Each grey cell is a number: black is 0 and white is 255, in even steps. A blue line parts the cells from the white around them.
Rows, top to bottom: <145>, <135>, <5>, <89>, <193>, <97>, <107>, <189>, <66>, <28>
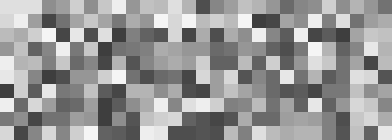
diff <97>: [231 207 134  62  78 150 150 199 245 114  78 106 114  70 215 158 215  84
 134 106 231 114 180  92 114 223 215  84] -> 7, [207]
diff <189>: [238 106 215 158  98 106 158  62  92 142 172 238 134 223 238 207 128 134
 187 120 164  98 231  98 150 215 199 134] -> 19, [114]
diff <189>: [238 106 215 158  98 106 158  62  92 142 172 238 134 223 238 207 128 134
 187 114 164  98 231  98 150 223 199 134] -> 25, [215]
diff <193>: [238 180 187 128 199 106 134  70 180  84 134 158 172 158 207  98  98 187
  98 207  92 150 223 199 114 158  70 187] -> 25, [164]

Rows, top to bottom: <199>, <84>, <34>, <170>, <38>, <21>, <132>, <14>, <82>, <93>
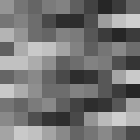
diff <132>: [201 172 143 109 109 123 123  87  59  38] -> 5, [130]
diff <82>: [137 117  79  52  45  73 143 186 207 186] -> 6, [149]
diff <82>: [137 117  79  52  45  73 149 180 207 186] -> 7, [186]
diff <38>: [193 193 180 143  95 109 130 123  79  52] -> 2, [172]

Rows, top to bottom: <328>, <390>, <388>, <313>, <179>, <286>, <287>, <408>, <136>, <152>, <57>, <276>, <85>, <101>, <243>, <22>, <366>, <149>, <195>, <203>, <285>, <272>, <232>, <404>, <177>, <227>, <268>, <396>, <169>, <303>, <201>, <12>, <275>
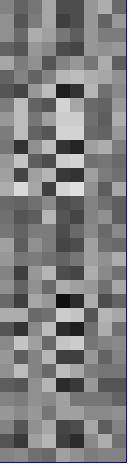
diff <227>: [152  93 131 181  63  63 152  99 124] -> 8, [131]
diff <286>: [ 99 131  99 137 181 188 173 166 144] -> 3, [131]
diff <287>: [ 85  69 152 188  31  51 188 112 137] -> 6, [181]

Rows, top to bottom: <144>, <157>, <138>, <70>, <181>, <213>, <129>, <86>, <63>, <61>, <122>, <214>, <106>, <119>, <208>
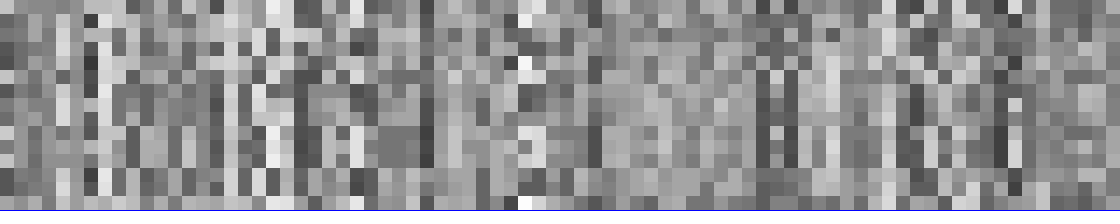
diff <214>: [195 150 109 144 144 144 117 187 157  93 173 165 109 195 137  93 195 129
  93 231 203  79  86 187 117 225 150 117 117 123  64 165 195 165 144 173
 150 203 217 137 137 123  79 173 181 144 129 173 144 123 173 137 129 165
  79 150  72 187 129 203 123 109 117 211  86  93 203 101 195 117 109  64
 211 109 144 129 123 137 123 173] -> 19, [238]
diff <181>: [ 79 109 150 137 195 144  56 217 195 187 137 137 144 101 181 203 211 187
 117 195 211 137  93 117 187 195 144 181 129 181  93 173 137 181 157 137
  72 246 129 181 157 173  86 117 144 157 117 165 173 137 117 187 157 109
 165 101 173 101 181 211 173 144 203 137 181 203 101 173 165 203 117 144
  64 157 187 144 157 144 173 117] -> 2, [157]

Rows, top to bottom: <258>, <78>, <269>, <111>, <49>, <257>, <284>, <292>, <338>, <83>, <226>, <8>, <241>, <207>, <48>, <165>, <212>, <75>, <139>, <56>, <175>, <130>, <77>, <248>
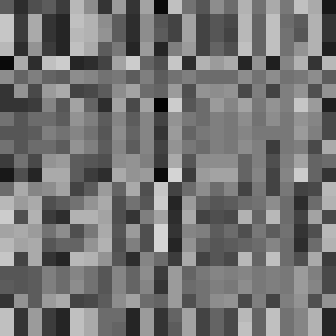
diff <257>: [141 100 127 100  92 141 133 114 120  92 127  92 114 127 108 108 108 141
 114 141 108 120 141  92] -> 20, [114]
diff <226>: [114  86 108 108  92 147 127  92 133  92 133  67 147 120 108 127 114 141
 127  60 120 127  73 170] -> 16, [120]

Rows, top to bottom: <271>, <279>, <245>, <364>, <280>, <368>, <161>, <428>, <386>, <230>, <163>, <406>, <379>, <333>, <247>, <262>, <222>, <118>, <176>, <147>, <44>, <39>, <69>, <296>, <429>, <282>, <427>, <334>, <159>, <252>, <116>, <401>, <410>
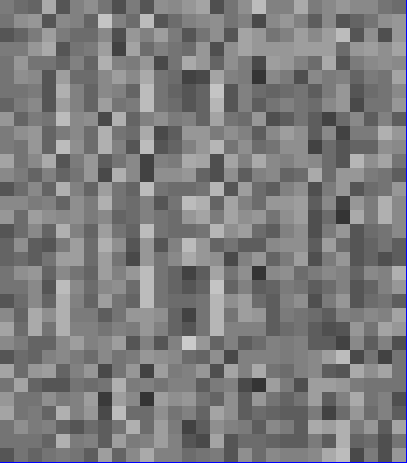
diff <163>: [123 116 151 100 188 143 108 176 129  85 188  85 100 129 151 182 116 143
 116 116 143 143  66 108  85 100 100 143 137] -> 18, [108]
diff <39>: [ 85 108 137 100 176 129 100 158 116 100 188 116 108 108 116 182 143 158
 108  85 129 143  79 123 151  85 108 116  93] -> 19, [93]
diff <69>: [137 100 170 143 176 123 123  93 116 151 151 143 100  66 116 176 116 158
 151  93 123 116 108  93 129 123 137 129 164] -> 15, [182]
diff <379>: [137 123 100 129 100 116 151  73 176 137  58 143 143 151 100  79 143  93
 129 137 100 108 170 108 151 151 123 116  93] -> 10, [66]
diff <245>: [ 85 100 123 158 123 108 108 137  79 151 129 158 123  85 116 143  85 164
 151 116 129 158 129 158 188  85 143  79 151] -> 22, [137]
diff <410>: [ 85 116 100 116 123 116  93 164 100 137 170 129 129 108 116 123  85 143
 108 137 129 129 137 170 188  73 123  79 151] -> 7, [158]

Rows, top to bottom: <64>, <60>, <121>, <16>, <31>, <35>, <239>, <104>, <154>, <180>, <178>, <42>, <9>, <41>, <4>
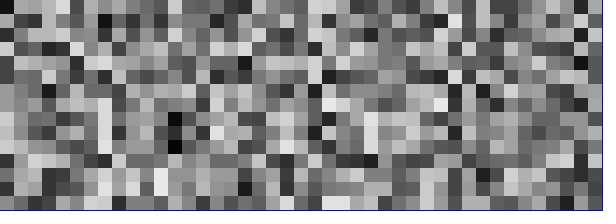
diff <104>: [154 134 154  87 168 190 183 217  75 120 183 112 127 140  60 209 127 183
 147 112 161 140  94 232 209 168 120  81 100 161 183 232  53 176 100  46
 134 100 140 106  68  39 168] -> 6, [176]
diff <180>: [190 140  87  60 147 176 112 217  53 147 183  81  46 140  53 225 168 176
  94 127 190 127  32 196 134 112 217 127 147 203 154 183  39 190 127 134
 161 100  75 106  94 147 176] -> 27, [134]
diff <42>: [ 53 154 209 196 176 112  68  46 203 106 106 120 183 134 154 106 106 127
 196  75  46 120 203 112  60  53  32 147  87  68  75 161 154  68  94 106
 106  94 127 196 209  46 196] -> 36, [112]
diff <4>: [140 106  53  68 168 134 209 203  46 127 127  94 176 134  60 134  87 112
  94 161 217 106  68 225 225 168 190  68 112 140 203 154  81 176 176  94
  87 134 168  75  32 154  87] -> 16, [81]
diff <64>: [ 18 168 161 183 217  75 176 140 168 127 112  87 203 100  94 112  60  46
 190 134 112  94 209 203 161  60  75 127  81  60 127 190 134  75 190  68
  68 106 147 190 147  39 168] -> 10, [106]
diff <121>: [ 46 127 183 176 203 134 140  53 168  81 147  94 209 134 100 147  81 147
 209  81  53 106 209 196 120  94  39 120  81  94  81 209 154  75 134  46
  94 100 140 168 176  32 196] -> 3, [183]

